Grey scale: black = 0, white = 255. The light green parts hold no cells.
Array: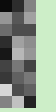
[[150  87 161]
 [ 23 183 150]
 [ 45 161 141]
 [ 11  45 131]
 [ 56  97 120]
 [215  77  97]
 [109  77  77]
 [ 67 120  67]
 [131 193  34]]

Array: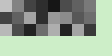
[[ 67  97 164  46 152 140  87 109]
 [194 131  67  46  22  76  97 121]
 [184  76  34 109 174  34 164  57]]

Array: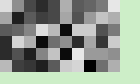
[[ 43 213 175  11 111 143  43 166  54 204]
 [ 91 101 133 222 185  11 204 204  82 122]
 [166  31  91  63  72 166  82 154 195 175]
 [222 143  72  43  72 175  91 101 122 231]
 [185  63  54  31  91 204 213   0 111 175]
 [ 43  82  31 133 195  11 231 154 154 143]]

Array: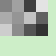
[[171 149 194  96]
 [205 140  84  50]
 [130 161  62 227]]

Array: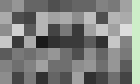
[[199  58 171  26  49  58  58  91  49 199 130]
 [130 111 130 161 111 111 141 150 111 150  91]
 [141  68 121  49 101  79 161  49  68 111  68]
 [ 91 121 111 130 150 111  79 141 101 150 121]
 [130 150 101 101  79  91 101 101 130 121 161]
 [141 209  91 181  68 121  58 161 199 161 221]
 [171  79  68 181 161 171 141 190  79 181 171]]

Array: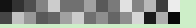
[[ 70 193 151  89 101 161 204 112 142 101 142 214  27 173   7]
 [ 18  50  79 131 204 112 112 161  89 122 225 131 184  61 236]]

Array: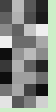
[[138  97 196 239]
 [ 14 148 186 138]
 [ 14 159 159 108]
 [228  88 128 208]
 [239 108 108 168]
 [ 56 177  97  35]
 [ 66 186  88  35]
 [ 97 177  77  26]
 [118 168  66  14]]

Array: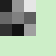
[[ 29 149 230]
 [ 49  18 159]
 [104 128  95]]

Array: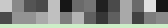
[[ 74 147 147 169 192 125 180  95  54  95 169  65 125 137]
 [201 137  84  74 192  22 106 116  32  74 169 106 224  22]]
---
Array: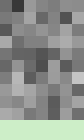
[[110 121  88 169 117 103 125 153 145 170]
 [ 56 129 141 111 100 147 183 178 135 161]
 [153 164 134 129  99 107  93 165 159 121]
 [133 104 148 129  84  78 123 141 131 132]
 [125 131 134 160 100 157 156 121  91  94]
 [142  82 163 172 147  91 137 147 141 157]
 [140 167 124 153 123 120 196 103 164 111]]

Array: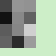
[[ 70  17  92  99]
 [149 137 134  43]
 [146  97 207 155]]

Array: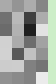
[[170 113 107 209 210 204 145]
 [148 185 178 171  89 205 138]
 [172  63  31 109 193 129 130]
 [133 172 226 162 146 116 235]]

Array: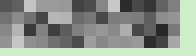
[[ 85 114 135 147]
 [ 96 139 180 198]
 [196 112  58 144]
 [155  70 130 136]
 [154 183  62 113]
 [152 179  93  99]
 [ 67 107 128  76]
 [ 77 119 142 158]
 [134  72 151 135]
 [199 124 137 149]
 [ 43 127 174 147]
 [ 72 124  72 153]
 [ 54  94  96  45]
 [ 99 141  40  67]
 [127 149 121 167]]

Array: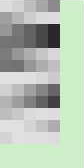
[[220 159 150 116 124 116 225 208 179 189 225 212]
 [210 181 118 114 150 114 224 188 158 200 224 224]
 [189 204  98  98 174 150 223 160 127 218 212 223]
 [167 218  72  72 198 173 216 132  96 222 195 222]
 [139 221  41  41 215 191 203 102  64 221 173 219]]

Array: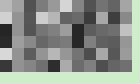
[[185 209  37  41 216  56]
 [161 147 147 158 147 146]
 [ 82  86  84 137  93 133]
 [124 205 117 103 148 112]
 [153 182 128 116 183  45]
 [213  99 157 123 150 171]
 [133 106  39  39 116 108]
 [ 82  60  93 128  77 128]
 [115 168 105  96 168  79]
 [100  62 111  92  87 101]
 [165 137 193 150 155 112]]

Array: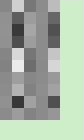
[[135 145 146 145 133 130 138 140 145 139]
 [207  94  57  78 216 235 158 179  55 156]
 [119 156 166 157 118 109 135 130 161 131]
 [140 142 140 140 140 138 140 142 139 139]
 [188 103  81  95 197 214 153 162  80 150]]

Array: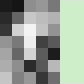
[[ 27  42  54 148 165 173 197]
 [ 21 100 210 121 102 142 129]
 [142 199 243 236 211  43 151]
 [151 188 194  65  92  88  55]
 [120 178 147  89  28 184 110]]

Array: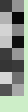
[[ 56 178 212 197  59  53 214  82]
 [147   7 135  15 151  58 111 167]]
